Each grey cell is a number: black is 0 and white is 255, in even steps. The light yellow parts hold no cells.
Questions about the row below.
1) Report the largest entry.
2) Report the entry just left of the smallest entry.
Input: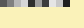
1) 229
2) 200

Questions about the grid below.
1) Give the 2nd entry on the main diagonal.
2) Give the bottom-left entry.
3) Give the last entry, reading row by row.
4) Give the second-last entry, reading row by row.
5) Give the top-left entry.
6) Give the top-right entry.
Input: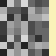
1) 89
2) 35
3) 49
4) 120
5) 35
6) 89

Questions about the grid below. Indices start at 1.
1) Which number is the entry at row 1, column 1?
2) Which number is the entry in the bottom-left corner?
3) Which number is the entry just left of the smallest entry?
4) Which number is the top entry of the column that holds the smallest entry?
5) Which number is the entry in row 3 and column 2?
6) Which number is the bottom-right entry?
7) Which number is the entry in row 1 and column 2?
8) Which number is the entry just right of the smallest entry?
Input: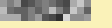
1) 155
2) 171
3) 72
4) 86
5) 171
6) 155
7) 127
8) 213

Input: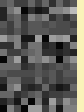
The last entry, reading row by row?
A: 128
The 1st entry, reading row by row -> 87
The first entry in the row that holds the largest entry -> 35
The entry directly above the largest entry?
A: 87
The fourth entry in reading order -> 63
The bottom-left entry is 6
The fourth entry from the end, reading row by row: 128
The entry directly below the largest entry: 87
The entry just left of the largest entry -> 144
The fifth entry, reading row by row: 102
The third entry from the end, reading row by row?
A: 22
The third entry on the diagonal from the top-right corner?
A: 75
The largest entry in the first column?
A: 158
